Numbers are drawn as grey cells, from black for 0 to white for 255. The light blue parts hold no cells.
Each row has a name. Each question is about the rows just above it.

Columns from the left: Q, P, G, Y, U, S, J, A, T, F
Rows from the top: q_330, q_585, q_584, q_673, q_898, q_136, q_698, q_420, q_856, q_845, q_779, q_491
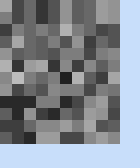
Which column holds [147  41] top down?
Q
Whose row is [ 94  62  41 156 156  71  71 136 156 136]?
q_491
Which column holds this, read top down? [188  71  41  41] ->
P

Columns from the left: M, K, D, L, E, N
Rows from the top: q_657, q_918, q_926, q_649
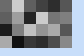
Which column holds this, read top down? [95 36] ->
D
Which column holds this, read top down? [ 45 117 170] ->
E
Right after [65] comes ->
[45]
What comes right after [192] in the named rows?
[148]
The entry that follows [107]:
[204]

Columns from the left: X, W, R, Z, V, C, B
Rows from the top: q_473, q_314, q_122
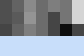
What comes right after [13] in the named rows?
[69]
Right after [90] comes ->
[148]
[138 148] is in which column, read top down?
R
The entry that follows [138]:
[108]
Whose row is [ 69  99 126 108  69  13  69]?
q_122

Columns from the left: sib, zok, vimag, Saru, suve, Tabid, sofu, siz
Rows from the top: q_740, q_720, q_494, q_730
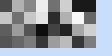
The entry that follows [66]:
[34]
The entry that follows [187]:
[55]
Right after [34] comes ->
[166]

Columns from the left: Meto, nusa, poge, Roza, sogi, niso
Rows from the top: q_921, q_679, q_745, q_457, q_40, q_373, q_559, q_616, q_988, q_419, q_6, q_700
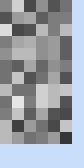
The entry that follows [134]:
[208]
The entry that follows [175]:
[144]
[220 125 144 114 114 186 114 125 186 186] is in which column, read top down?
Meto
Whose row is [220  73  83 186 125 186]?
q_745
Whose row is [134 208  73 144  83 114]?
q_921
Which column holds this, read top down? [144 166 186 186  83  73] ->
sogi
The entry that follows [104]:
[144]

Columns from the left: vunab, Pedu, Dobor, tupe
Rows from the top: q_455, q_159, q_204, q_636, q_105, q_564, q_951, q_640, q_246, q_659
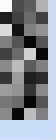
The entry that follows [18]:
[127]
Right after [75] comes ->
[94]
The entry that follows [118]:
[106]
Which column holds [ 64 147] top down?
tupe

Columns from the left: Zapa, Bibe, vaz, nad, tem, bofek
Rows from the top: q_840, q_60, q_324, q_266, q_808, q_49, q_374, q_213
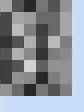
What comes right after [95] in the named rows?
[146]
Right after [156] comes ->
[106]
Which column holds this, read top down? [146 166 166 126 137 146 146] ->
bofek

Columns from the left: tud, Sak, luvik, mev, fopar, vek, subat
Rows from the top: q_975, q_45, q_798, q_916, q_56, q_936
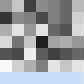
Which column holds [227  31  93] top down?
mev
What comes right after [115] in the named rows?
[197]
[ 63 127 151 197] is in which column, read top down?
luvik
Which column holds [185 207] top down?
subat
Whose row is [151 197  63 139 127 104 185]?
q_975
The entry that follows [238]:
[93]
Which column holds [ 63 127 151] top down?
luvik

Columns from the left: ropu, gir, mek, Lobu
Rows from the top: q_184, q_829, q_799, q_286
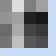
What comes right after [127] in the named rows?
[160]
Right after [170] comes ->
[68]

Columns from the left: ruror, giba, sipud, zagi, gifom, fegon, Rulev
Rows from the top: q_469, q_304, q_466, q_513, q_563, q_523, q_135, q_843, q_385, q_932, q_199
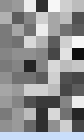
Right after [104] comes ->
[47]
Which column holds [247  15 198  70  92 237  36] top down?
Rulev
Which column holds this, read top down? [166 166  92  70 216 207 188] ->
gifom
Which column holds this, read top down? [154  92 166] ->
giba
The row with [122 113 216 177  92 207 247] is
q_513
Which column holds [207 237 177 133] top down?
zagi
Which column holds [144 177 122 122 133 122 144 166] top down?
ruror

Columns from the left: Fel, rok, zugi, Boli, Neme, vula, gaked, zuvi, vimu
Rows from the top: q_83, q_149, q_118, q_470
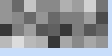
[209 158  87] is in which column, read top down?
zuvi
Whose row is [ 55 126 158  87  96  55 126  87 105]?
q_118
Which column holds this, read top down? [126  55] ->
vula

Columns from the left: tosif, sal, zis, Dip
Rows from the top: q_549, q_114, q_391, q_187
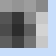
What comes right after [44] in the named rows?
[94]
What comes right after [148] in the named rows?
[157]
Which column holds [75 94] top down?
tosif
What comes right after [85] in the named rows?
[54]
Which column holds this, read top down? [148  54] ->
sal

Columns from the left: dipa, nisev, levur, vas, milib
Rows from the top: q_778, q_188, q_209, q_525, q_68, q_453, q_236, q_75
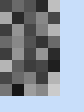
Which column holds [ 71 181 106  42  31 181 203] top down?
milib
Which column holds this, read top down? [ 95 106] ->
nisev

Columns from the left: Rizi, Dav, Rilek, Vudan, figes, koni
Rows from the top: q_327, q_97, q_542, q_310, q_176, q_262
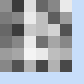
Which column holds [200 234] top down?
Rilek
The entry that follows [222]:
[103]
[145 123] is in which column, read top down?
Rizi
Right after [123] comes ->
[135]
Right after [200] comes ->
[190]
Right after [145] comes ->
[60]

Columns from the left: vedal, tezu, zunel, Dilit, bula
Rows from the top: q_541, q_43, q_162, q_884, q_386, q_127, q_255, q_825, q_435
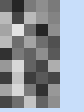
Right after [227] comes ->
[110]
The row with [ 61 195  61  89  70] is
q_255
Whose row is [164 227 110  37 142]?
q_162

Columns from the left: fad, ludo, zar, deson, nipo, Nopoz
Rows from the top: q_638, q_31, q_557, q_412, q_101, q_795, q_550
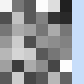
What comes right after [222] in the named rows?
[32]
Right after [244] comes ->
[118]
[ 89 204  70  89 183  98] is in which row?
q_550
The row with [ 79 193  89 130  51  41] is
q_31
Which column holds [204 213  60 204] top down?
ludo

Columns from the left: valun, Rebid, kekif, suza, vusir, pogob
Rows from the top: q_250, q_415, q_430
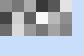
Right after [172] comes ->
[56]
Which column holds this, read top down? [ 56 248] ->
suza
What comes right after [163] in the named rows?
[131]
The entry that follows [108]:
[217]
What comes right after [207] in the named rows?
[96]

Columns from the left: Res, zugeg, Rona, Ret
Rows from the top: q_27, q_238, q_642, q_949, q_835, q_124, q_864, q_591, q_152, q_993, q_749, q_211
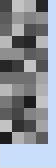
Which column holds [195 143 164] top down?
Ret
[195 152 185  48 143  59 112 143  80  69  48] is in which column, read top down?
zugeg
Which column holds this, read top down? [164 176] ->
Ret
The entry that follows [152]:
[131]
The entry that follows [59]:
[195]
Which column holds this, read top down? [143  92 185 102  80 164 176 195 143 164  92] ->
Ret

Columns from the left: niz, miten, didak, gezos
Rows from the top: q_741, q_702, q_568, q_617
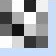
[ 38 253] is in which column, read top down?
didak
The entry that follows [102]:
[17]
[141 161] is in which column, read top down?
gezos
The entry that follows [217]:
[50]
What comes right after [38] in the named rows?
[241]
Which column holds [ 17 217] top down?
miten

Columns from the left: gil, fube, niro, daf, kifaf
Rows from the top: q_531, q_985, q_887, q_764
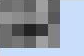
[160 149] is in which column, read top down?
daf
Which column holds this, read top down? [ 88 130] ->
kifaf
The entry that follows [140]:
[130]
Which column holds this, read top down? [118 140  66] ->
fube

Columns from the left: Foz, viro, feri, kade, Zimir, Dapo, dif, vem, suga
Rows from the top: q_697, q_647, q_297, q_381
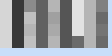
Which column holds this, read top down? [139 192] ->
feri
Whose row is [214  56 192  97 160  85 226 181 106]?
q_647
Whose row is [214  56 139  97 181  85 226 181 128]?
q_697
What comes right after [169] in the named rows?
[85]

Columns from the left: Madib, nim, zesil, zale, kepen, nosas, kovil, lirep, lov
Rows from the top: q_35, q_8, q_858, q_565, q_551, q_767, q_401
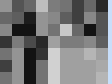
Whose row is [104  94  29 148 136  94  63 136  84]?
q_8
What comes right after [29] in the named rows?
[148]
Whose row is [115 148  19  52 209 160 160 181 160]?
q_551

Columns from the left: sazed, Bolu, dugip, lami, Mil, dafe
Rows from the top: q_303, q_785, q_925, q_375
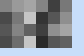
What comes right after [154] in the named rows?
[165]
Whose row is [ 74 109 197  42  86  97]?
q_375
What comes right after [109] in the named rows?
[197]
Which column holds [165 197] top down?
dugip
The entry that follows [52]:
[86]

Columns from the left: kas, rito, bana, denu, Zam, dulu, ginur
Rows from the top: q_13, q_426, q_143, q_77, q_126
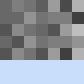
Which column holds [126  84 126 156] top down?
Zam
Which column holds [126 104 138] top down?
rito
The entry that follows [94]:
[156]

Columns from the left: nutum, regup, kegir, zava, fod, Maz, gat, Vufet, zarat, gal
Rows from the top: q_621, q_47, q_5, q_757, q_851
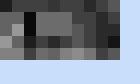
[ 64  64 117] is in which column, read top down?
Vufet
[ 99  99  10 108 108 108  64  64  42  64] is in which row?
q_47
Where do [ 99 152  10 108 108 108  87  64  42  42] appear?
q_5
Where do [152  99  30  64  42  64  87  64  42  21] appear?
q_757
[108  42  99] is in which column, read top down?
fod
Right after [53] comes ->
[64]

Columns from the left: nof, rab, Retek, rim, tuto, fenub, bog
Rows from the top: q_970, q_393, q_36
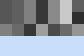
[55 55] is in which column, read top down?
rim
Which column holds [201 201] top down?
fenub
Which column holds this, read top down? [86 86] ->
nof

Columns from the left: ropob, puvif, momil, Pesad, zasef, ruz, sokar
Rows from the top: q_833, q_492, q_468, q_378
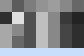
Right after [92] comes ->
[125]
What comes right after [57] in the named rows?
[35]
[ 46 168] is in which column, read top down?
ropob
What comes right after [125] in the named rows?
[147]

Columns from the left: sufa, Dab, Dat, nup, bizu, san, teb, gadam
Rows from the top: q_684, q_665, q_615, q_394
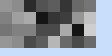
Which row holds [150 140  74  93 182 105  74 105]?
q_394
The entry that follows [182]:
[105]
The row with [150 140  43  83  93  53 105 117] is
q_684
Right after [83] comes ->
[93]

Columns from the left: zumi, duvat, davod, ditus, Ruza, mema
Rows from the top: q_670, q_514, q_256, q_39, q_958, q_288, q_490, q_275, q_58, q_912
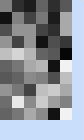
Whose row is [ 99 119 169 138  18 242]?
q_912
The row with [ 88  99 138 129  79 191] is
q_490
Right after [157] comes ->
[129]

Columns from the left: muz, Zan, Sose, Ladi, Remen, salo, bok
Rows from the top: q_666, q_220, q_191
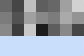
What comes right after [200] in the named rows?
[28]
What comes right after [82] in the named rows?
[160]
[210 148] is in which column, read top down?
bok
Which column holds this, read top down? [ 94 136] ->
Ladi
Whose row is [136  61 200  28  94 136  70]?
q_191

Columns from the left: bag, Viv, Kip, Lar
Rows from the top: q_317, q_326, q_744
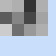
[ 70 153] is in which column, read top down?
Kip
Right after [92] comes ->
[133]
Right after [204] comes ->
[111]

